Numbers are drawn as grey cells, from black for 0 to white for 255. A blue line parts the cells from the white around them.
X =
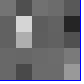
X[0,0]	116
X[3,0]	104
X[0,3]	108
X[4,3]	107
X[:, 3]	[108, 98, 97, 108, 107]
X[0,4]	88
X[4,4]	153

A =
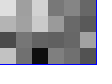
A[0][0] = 223
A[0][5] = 103
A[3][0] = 194
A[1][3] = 154
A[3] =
[194, 112, 14, 127, 112, 82]
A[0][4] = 133
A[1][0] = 180
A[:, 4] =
[133, 105, 103, 112]

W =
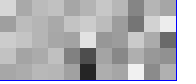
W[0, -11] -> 215
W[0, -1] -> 166
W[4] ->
[167, 172, 184, 182, 161, 37, 174, 166, 241, 139, 176]
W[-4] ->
[159, 188, 181, 169, 195, 204, 188, 157, 117, 210, 237]
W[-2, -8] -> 192
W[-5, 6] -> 199
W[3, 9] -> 152
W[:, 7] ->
[183, 157, 156, 136, 166]
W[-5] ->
[215, 169, 187, 193, 166, 180, 199, 183, 133, 181, 166]
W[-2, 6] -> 164
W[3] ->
[194, 164, 171, 192, 129, 77, 164, 136, 175, 152, 145]

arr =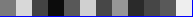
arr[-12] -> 123
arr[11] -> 238
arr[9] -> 70

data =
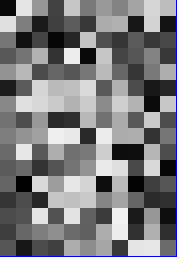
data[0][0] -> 9
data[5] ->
[28, 90, 213, 185, 190, 218, 89, 175, 75, 24, 38]
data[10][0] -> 90
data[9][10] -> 77
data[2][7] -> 54
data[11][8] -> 3
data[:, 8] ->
[164, 23, 91, 85, 54, 75, 179, 88, 174, 14, 73, 3, 102, 25, 49, 229]
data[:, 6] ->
[153, 172, 79, 198, 186, 89, 139, 113, 236, 205, 234, 13, 133, 59, 173, 166]
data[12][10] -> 48
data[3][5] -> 9
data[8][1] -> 147
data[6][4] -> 178
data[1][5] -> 56
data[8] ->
[126, 147, 160, 239, 233, 41, 236, 172, 174, 51, 118]
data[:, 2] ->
[151, 25, 68, 178, 76, 213, 215, 152, 160, 89, 51, 217, 38, 228, 126, 75]
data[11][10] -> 85
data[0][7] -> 131
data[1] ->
[224, 126, 25, 64, 92, 56, 172, 177, 23, 211, 19]
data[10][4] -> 116
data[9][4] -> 112
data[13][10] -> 14
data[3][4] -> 237
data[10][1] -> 105
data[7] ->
[114, 77, 152, 41, 47, 184, 113, 171, 88, 202, 77]
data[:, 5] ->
[121, 56, 195, 9, 119, 218, 203, 184, 41, 120, 147, 212, 200, 97, 96, 141]
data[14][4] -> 107
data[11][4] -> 230
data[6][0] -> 135
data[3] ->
[88, 115, 178, 50, 237, 9, 198, 69, 85, 130, 55]
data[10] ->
[90, 105, 51, 84, 116, 147, 234, 223, 73, 217, 5]

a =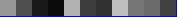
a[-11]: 151
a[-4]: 191
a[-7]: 177
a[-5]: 48

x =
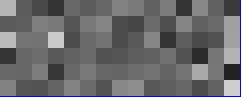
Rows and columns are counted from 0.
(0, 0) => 181
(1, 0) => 90
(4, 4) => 104
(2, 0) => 187
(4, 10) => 100
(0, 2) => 73
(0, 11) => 52
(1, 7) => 75
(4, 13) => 119
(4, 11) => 116
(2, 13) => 82
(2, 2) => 114
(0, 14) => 57
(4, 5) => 120
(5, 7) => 135
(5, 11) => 102
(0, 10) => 124
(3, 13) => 117
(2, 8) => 89
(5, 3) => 100
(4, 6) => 102
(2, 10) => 51
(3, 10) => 113
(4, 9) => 115
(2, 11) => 93

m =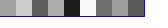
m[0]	161
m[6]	112
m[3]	173
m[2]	97

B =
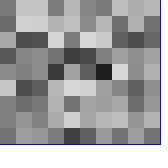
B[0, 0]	121
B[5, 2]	94
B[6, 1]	110
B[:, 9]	[183, 113, 100, 163, 176, 142, 152, 177, 117]
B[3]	[87, 136, 139, 115, 62, 75, 126, 158, 142, 163]
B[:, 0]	[121, 106, 168, 87, 138, 199, 129, 128, 116]
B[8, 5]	98
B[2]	[168, 77, 81, 213, 123, 216, 201, 98, 77, 100]
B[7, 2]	131
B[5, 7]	133
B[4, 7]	215
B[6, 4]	115
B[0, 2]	194
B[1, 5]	138
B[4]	[138, 126, 141, 57, 161, 95, 32, 215, 141, 176]
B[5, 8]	98
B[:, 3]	[123, 180, 213, 115, 57, 181, 177, 171, 123]
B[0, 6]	120
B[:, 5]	[133, 138, 216, 75, 95, 209, 164, 166, 98]
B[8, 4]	65
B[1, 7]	111
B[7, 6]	183

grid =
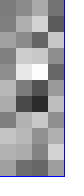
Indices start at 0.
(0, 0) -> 124
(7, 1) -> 178
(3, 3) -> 141
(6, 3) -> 190
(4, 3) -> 103
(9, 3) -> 210
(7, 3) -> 143
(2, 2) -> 101
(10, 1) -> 110
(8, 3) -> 176
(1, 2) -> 210
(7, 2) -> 200

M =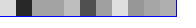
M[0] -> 220
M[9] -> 166
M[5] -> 80
